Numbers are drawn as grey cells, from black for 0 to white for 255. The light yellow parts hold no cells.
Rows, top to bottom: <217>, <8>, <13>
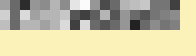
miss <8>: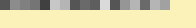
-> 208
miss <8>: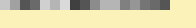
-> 94
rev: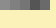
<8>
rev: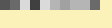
<13>

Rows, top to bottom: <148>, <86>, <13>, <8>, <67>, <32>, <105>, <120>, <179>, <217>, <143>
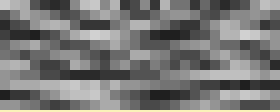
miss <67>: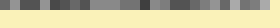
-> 158
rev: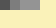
<86>
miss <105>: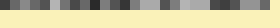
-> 94
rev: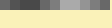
<143>
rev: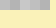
<179>
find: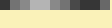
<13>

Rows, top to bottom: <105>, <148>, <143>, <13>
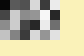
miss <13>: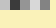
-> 225
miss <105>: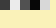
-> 90
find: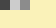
<148>
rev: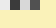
<105>

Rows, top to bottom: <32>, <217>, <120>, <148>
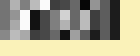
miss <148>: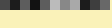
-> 159
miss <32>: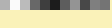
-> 6
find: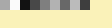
<120>
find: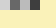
<217>
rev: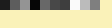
<32>
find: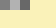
<120>

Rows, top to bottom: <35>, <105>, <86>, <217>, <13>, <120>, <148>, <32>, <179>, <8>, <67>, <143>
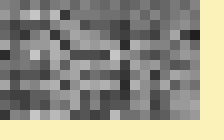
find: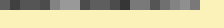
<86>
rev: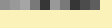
<32>
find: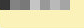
<143>
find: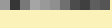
<217>
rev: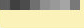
<217>
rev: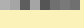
<148>
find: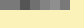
<86>

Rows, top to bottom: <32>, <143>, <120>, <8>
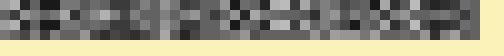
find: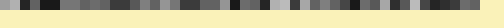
<120>
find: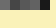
<32>
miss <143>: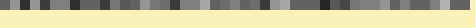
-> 137
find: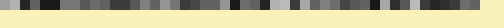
<32>
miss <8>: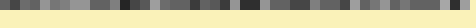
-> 79

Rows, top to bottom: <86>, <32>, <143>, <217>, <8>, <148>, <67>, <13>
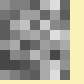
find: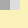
<13>
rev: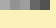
<8>
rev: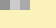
<67>
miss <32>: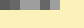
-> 115
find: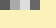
<13>

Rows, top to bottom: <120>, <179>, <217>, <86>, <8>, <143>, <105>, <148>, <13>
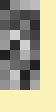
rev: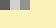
<86>
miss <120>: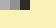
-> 187
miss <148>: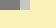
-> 32
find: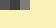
<217>
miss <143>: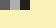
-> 115
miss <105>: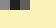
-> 104

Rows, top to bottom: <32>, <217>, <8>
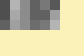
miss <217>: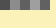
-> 168
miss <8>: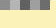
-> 120
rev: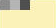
<32>
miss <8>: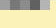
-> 109

